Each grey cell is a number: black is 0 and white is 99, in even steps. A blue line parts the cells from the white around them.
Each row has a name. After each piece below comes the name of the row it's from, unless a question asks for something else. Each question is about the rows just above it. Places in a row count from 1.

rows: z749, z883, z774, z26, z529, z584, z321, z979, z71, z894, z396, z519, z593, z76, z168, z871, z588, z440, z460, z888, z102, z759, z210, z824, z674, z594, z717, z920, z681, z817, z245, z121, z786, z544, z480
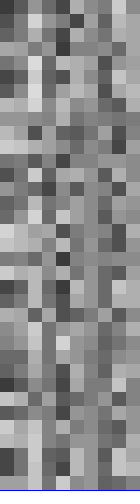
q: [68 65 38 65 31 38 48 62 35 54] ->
z210
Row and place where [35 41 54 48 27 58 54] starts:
z817, 1
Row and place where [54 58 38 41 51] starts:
z480, 6
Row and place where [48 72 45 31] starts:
z759, 2
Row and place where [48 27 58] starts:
z817, 4

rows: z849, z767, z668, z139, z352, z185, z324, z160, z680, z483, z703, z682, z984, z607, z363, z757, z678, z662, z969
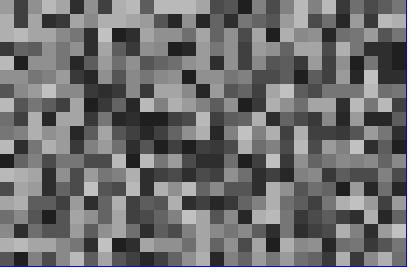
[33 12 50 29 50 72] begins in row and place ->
z849, 17
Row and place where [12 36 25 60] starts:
z185, 22
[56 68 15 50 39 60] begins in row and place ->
z969, 14
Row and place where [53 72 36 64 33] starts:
z969, 5
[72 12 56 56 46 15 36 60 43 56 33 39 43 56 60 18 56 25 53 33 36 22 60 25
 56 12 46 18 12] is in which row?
z352
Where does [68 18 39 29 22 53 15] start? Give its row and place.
z680, 19

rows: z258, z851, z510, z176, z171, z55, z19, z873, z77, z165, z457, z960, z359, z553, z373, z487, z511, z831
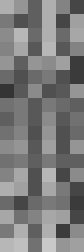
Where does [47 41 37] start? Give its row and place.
z873, 4
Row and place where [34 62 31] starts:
z457, 3

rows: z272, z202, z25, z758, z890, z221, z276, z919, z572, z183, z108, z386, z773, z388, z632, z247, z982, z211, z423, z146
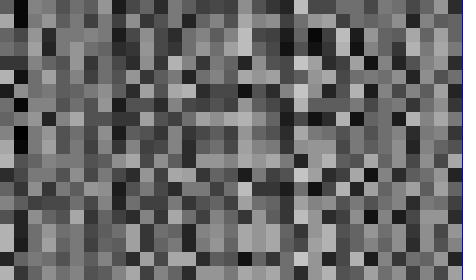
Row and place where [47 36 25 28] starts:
z272, 13
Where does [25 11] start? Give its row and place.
z25, 20
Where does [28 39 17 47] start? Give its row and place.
z272, 10
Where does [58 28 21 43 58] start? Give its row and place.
z758, 11
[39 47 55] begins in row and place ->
z276, 6

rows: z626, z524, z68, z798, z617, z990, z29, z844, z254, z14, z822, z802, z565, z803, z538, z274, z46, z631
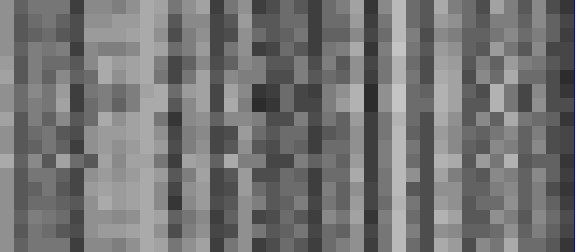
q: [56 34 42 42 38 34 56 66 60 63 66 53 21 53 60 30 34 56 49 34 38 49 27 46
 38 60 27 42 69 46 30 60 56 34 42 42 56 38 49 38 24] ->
z538
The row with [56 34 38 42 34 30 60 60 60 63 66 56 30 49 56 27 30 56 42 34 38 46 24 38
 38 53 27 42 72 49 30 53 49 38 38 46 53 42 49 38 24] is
z68

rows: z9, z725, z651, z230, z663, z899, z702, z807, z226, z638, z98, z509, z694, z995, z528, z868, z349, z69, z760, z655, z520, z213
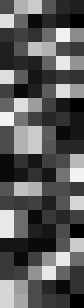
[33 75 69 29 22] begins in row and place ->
z230, 2
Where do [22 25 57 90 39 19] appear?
z655
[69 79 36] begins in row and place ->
z638, 2
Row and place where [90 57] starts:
z663, 5
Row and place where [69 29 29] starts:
z995, 3
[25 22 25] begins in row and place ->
z528, 1
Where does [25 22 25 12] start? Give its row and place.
z528, 1

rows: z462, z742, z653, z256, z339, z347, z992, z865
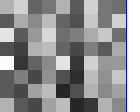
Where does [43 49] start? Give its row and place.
z653, 5
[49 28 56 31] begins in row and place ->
z347, 2
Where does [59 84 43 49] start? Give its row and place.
z653, 3
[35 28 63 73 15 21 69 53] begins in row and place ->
z865, 2

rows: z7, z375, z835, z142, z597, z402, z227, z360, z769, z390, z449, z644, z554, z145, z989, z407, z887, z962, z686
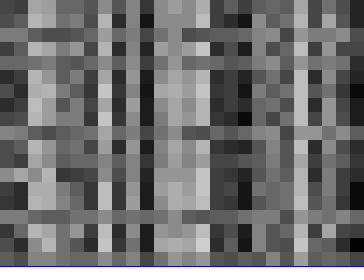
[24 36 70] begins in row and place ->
z142, 1
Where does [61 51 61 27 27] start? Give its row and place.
z644, 13
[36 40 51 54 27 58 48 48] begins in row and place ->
z835, 17
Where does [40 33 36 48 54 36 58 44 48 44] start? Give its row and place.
z597, 16
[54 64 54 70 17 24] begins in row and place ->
z360, 12
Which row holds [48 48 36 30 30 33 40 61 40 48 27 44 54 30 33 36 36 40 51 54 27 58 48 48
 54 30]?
z835

